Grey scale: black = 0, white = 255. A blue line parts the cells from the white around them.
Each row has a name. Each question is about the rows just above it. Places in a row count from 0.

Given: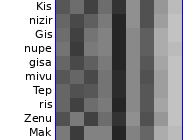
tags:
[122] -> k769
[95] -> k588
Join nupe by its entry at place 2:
k769
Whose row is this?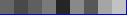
gisa

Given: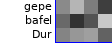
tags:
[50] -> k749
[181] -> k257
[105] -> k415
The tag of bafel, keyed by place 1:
k749
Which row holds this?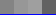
Dur

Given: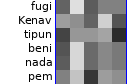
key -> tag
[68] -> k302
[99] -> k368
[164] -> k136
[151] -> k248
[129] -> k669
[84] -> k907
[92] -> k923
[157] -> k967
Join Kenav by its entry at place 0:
k967
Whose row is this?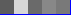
nada

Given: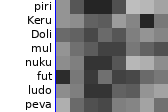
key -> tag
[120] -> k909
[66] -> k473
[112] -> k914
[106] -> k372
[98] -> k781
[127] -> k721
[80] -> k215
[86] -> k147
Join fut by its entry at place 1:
k909
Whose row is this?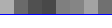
peva
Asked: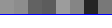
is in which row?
Keru
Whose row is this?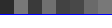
fut

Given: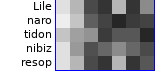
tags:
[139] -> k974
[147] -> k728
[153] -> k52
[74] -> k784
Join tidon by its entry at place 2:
k728
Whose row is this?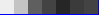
naro
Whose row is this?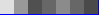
nibiz
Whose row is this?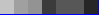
tidon

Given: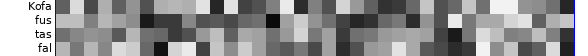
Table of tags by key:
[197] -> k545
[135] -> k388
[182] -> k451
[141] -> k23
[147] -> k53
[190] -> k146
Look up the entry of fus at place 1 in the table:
k146
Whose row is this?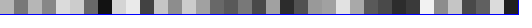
fal
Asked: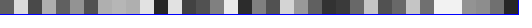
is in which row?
Kofa
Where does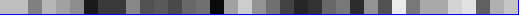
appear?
fus

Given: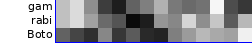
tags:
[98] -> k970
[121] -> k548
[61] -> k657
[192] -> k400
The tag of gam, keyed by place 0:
k400
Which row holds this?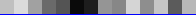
rabi
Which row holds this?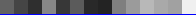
Boto

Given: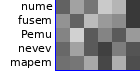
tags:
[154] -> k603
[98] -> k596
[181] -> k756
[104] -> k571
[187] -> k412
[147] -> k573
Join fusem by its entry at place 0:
k573
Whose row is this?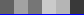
nume

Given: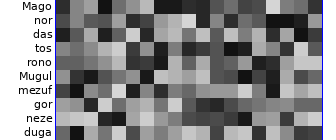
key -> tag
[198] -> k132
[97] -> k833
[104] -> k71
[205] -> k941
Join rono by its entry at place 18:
k132
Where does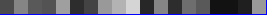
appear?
nor
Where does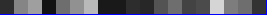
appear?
Mago

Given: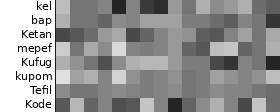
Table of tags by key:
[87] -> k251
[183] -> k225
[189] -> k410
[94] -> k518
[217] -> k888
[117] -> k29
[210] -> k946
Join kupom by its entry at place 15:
k410
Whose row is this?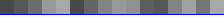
Ketan
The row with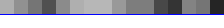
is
Kufug
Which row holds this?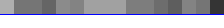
bap
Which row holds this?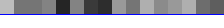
kel
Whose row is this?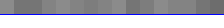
Tefil

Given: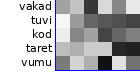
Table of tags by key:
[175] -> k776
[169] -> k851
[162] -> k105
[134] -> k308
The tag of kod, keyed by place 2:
k105
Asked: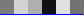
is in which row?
vumu

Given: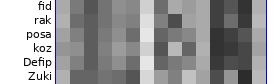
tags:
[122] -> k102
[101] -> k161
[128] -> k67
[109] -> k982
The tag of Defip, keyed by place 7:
k161
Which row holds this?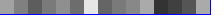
posa

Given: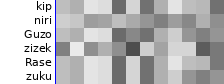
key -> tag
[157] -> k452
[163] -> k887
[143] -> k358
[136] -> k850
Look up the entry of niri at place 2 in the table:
k452
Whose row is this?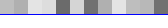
kip
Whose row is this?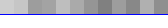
niri

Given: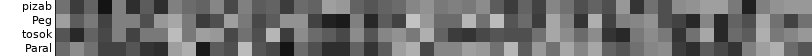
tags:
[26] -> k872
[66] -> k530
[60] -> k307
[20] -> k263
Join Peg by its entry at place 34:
k307
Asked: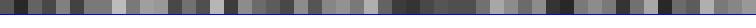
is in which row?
tosok

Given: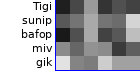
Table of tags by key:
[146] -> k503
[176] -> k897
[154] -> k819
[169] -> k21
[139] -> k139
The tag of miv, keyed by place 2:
k503
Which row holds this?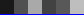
bafop
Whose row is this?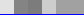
gik
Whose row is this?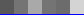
sunip

